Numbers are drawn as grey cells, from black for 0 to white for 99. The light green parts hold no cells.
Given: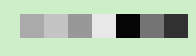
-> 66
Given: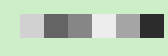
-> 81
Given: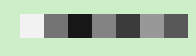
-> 94
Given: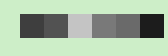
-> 24
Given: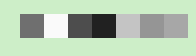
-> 43
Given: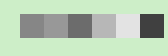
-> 52
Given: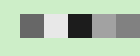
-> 40
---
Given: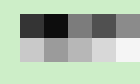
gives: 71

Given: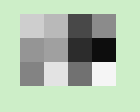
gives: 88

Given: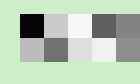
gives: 86

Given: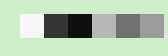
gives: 71

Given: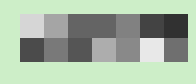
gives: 53

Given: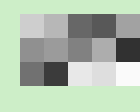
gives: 90

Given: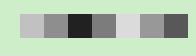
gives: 85
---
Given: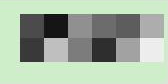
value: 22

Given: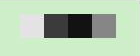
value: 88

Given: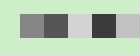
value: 52

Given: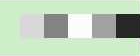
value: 84

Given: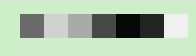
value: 41

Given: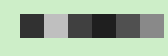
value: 19

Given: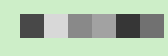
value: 28

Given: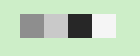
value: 55

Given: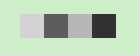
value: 82
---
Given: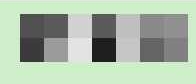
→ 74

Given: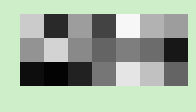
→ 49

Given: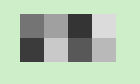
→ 62

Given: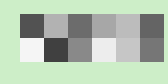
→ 65

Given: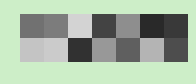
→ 55

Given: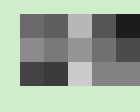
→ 58
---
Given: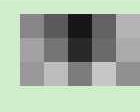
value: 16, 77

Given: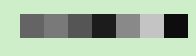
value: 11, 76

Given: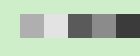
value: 35, 88

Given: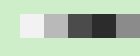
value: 29, 94

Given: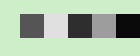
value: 18, 87

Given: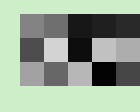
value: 5, 82

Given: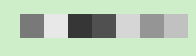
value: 31, 90
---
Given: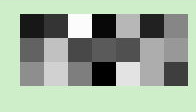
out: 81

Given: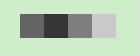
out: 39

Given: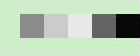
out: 54

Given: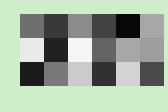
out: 82

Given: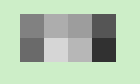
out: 67

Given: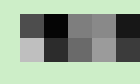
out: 53

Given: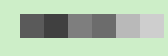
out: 49

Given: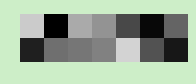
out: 66

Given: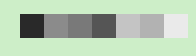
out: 69
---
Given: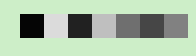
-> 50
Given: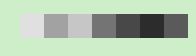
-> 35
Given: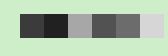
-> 83
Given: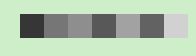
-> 81
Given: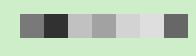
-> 40
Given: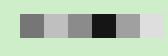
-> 86
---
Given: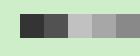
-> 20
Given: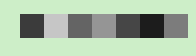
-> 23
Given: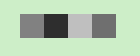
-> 50
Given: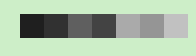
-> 12
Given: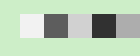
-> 94
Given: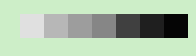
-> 87
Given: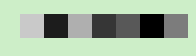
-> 78
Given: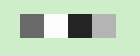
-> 41
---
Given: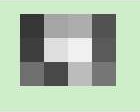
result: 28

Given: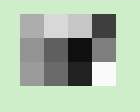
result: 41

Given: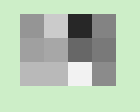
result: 72

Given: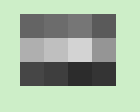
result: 24

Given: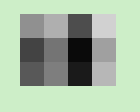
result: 49

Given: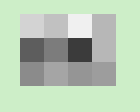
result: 64

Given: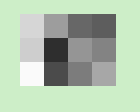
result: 29

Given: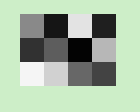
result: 81
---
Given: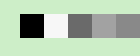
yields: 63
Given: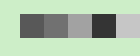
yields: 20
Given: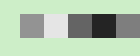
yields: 14
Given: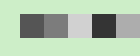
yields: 20
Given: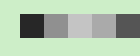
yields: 66
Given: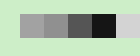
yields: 8
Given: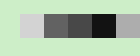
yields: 7
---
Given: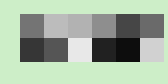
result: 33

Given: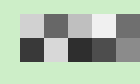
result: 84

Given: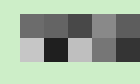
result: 12

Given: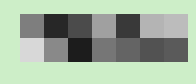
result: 53

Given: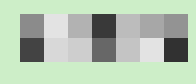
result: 84

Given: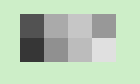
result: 56

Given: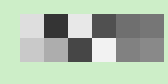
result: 67

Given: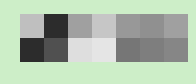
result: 31
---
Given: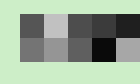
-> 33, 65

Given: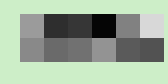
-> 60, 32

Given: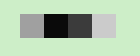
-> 62, 79

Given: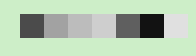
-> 29, 87

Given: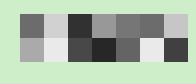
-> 42, 25

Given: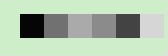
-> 2, 83

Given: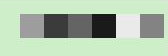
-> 61, 51
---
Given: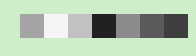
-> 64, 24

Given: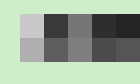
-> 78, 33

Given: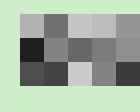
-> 69, 23

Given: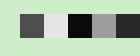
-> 30, 16

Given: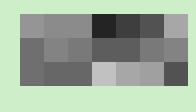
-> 58, 32

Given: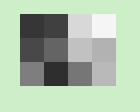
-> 21, 72

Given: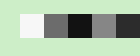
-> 96, 17
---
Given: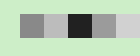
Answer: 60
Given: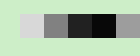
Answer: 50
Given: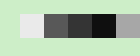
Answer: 34
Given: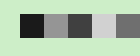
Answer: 43
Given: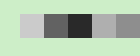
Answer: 55
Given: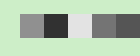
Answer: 45
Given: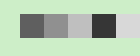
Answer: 56
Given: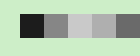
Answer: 52
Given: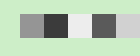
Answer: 58
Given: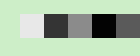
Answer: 35
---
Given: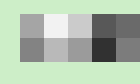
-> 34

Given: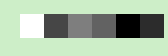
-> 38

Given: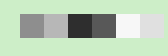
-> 34

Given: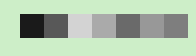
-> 66

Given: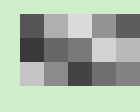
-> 57

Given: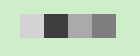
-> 49

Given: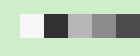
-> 54
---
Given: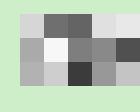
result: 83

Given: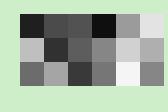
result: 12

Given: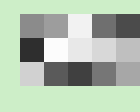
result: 54

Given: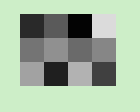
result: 16

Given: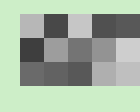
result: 71

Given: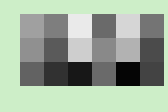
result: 62

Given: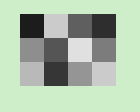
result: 11
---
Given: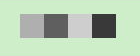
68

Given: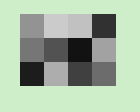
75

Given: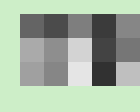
82

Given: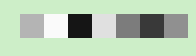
87

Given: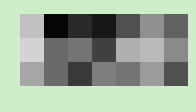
75

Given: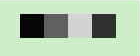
37

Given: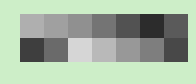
72

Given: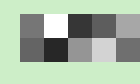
82

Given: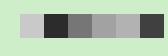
69

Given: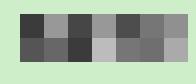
66
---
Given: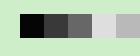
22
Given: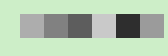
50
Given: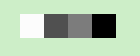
31
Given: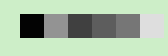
57
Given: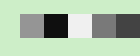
6
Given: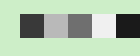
72
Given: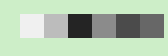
73
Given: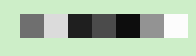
85
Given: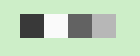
97
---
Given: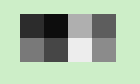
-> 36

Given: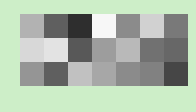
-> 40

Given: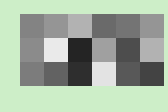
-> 69

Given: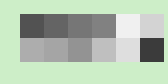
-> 82

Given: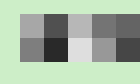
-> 39

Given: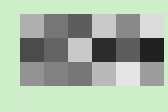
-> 13

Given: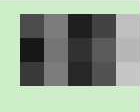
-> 71

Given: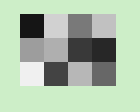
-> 15

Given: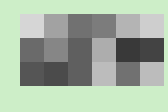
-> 26
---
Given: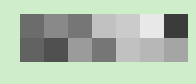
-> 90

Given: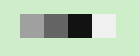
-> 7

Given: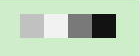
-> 47

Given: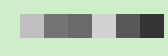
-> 34

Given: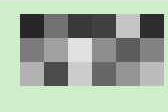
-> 76

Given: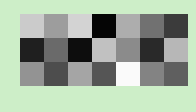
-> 44

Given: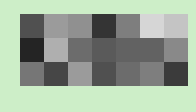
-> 83

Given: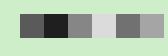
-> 44

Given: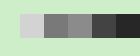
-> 26

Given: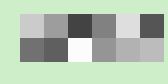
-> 86
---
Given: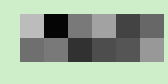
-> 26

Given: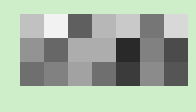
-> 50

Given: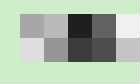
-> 38

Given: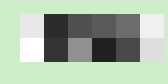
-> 42

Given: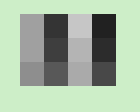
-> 70

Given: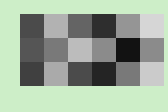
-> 7
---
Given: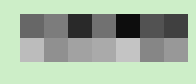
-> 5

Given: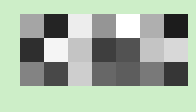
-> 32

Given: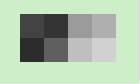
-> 20

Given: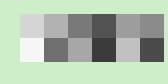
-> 32

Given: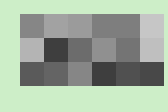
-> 56

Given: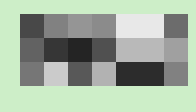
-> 72

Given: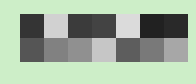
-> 85

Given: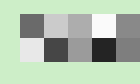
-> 67

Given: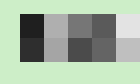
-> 46

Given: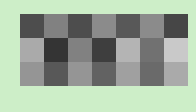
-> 70
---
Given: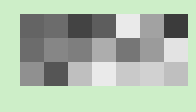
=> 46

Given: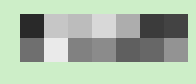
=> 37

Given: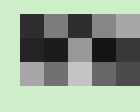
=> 59

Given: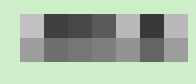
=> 57

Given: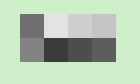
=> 23

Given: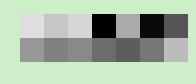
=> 36

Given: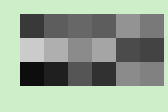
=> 64

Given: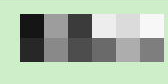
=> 41

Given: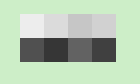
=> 21
